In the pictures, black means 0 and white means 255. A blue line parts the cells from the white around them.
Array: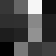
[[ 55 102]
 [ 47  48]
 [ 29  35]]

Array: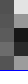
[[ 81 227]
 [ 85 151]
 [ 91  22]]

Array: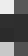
[[237  88]
 [ 47  46]
 [ 43  46]]

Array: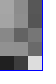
[[166 140]
 [164 142]
 [136  99]]

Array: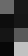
[[106  24]
 [ 13  22]
 [ 21  89]]

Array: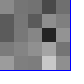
[[138 117]
 [ 91 119]
 [ 91 120]]

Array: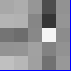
[[168 173]
 [180 178]
 [116 109]]
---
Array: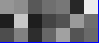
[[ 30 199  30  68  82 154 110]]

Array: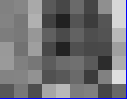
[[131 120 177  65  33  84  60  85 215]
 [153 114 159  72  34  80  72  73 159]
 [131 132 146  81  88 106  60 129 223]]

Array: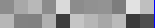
[[183 130 129 176  61 197 182 167 186  58  79]]

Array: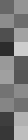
[[141 108]
 [ 44 205]
 [160  86]
 [133 112]
 [ 55 190]]

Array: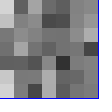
[[193 129 139  74  78 132 150]
 [112 165 115  98 114 118  69]
 [200 121 122 173 100 104 127]]

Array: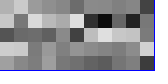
[[199 120 218 185 171 222  48  12 102  34 120]
 [205 202 123 153 128 148 139 132 125 140 209]]
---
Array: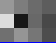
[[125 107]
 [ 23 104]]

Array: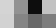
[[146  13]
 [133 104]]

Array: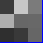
[[199 123]
 [103 104]]

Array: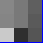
[[121  95]
 [121  90]]

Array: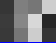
[[127 118]
 [134 216]]

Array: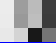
[[157 187]
 [153 190]]

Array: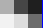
[[ 70  31]
 [221 108]]

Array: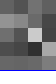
[[ 83 114]
 [136 106]]
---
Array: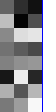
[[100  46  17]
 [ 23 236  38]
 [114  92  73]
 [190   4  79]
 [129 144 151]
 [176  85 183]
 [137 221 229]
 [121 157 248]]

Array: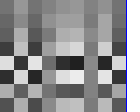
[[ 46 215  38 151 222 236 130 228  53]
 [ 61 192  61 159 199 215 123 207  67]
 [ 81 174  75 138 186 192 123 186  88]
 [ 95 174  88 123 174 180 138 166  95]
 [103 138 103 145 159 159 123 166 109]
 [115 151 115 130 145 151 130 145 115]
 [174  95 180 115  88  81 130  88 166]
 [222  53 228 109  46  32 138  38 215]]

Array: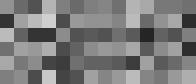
[[187  98  52  52 140  82  90  82 112  90  37  98  82 127]
 [127 140  76 200  68  82 161 133 153 187 133 120 153 174]
 [146 106  82 180 127 106 127 133 112 180 168 120 120 112]
 [168 120 140  68  60 112  98  98  90  60 161  90 106 133]
 [112 161 153 174  76  98 140 153 146 168  90 140 161  45]
 [ 52 161 187 208  76 153 146 146 133 187 106 146 168  45]]

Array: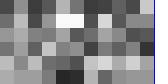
[[ 73 143  60  88 180 116  60  66  96  73 201]
 [110 188  73 150 249 249  80 215  88 137 137]
 [116 158  96 195 129 143  66 123  96 129  52]
 [150 172 129 123 164  88 110 164 137  80  88]
 [172 158 158 123  39  45 180 102 143 150 150]
 [188 137 188 110 102  80 195 215 172 208 164]]

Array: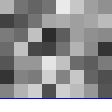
[[107 193  71  65 115 179 138  52]
 [179 115 100 115 234 199 159 144]
 [ 65  85 115 166 172 159 166 187]
 [ 52 131 123 207 131 199 100  79]
 [ 85 151 151 228 193 107  93 123]
 [123 107 193  44  93 159 144 138]
 [131 179 207  79 207 187 151  85]]

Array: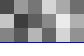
[[197  61  95 138 235 176]
 [ 74 154 118 213 169 110]
 [132  89 182 102 213 146]]

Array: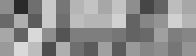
[[105 175  91 201 111 189 181 181 209  99 134 148 209 181]
 [142  42 111 201 118 181 195 167 195 142  70  99 189 167]
 [154 217 189  78 175 111  91 160  91 154 134 142 118 148]
 [167  99 217 142  84 126 126 126 118  99 105 160 126 134]]
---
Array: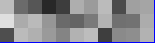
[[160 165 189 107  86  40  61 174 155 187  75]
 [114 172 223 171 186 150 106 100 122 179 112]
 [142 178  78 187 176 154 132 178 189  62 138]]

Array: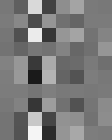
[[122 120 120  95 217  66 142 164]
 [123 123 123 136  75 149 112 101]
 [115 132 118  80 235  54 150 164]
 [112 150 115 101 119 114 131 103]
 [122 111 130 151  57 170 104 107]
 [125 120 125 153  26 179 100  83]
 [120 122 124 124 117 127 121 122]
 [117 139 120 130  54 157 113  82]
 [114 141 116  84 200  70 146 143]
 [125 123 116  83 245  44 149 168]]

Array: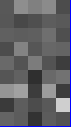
[[139  76  88 142 128]
 [ 93  89  87  72  79]
 [111  79  96  93  95]
 [103 100  76 131  86]
 [ 83  61 105  83 124]
 [105 114  85  97  47]
 [156  60 149 161  60]
 [ 89 207  58  93  76]
 [ 92  82 100  92  50]]

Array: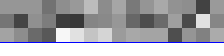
[[ 66 154 150 150 150 114 142 153 188 140 166 121 149 169 146 142]
 [225 134 117  68 144 125  61  56 133 137 151 103  77 106 159  74]
 [129 171 163 141 106  88 247 225 196 213 155 168 164 164  78 149]]

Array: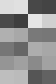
[[ 72  68 221 224]
 [230 208  74  62]
 [121 119 176 168]
 [173 167 118 102]
 [138 162 149 160]
 [ 85  98 190 187]]

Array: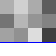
[[171  93 175 208]
 [148 131 116 182]
 [221  63 162 145]]

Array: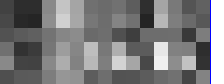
[[ 84  97  66  45  45 137 196 165 112 107 113  93  47 165 121]
 [106  88  72  40  37 142 208 167 119 109 132 113  36 183 126]
 [ 57 125  82  91  96 115 134 140 106 110  80  62 109 109 110]
 [127  46 112  50  59 118 157 134 190 120 175  91  92 231 129]
 [194  50 137  67  66 136 173 130 184 126 211 166  72 240 141]
 [ 69 131  79  90  91 125 150 146  93 110  83  84  92 106 113]]

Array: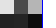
[[ 74 181 227]
 [ 36  13  34]]

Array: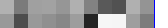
[[176 148 177 123 160 162 150 176 130  89  81]
 [158 124 153  77 153 144 135 157  36 246 245]]
